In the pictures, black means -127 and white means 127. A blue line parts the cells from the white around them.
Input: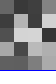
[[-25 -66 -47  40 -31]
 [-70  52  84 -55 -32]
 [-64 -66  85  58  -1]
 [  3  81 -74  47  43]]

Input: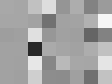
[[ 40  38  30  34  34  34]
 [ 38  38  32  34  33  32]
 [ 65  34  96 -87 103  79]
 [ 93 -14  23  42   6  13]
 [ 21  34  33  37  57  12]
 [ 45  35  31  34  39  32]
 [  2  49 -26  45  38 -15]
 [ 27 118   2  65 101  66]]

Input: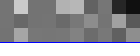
[[ -11  -11  -12]
 [  74  -23   38]
 [ -12  -12   -8]
 [ -12  -11   -9]
 [  50  -21   -8]
 [  55   -7    2]
 [ -29   13  -19]
 [  -9  -11   -7]
 [ -89   33  -31]
 [-111  -38   14]]

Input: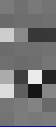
[[  -5  -20   77  -19  -16   43   92   -9  -12]
 [ -15  -17    9  -15  -20  -64  -32   -4   -3]
 [  -6  -17  -72  -15  -17  107 -106    3   -6]
 [ -12  -15  -71  -13   -9  -90    7  -22   -4]]

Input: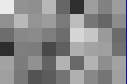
[[106  16 -18 -82  35  31]
 [ 18  57   8  -1  -3  -7]
 [ 15  20  11  -3  17 -44]
 [ 55  28  -1 -54 -28 -35]
 [-25  -5 -18 -32  51 -11]
 [-80  60  86  47 -23  48]
 [ 30  -8  70  35  51   8]
 [  2 -25  26  31  14 -10]
 [ 29  12 -20 -15  35  32]]

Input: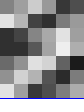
[[   3   98  -79  -79  -21   17   98]
 [  31   53  -59  -79   17   81   31]
 [  76  -61    5  -39   96   51  -71]
 [  25  -79   41   36   83  -43  -49]
 [ -72   -4   98  110  -29  -84   -2]
 [ -49   26   31   46 -100   -3   44]]
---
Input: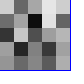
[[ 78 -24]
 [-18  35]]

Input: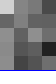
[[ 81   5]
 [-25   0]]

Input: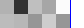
[[ 50 -78]
 [ 60  55]]

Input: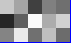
[[ 72  37]
 [-89 -32]]

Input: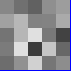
[[  7 -15]
 [ 33  55]]

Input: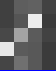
[[-63 -33]
 [-63 -42]]
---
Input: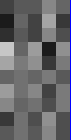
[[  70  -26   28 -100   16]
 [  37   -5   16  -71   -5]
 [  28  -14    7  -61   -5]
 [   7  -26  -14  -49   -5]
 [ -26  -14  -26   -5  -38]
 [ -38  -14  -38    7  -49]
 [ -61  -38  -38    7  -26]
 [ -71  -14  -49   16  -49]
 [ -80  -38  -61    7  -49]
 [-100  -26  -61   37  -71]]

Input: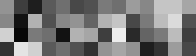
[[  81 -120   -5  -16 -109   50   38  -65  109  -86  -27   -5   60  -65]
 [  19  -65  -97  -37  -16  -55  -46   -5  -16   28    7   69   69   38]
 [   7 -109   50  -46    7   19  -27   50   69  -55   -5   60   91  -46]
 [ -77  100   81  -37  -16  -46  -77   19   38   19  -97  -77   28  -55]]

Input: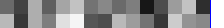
[[  57  -72   46   -1   96  117  -41  -50   57   28  -12  -72   76   19
     8]
 [ -21  -61   46  -32   37   66  -12    8  -21   -1 -104  -50   28   66
   -81]]

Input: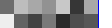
[[110 -28 -61  -6 -85 -49 -40]
 [-18  61  40  18  72 -73  40]]

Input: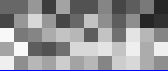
[[120  -6   5  44  67  55 -34  67 -15 100  55   5]
 [111  14  55  35  77  35  55   5  77  88  44  14]
 [ 35 120 -34 -45 -15  88  88 100  67 111  44 111]
 [-24 -24  23 -66  35 -45 -45   5 -57 -34  -6 -89]
 [-57  23  88  23 -57 -24  67  14 -34  14 -89 -78]]

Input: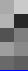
[[ 52 -87]
 [ 42  74]
 [ 30   9]
 [-22 -33]
 [-45  -1]]

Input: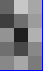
[[ 19 -97  49]
 [  8  39  -4]
 [-16 -55   8]
 [-27  71  39]
 [-65 -16  28]]

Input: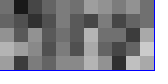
[[  52   30    9  -47   -3  -47   41  -27  -57  -27   75]
 [  30  -67   -3  -27    9    9   52   18  -79   64   41]
 [  18  -38   18  -38  -15  -38   52  -15  -15  -67   41]
 [ -15 -102  -57  -27   -3  -15   30   18   -3   18  -15]
 [ -27  -47  -79  -47   -3  -38  -57   -3  -57  -27  -15]]
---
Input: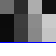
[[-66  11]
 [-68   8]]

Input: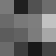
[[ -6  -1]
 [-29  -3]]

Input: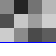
[[ 71  29]
 [ 11 -53]]

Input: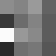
[[-19   3]
 [ 24   9]]

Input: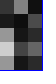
[[-113  -52]
 [-105  -85]]

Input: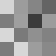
[[ 31 -68]
 [ -5  16]]
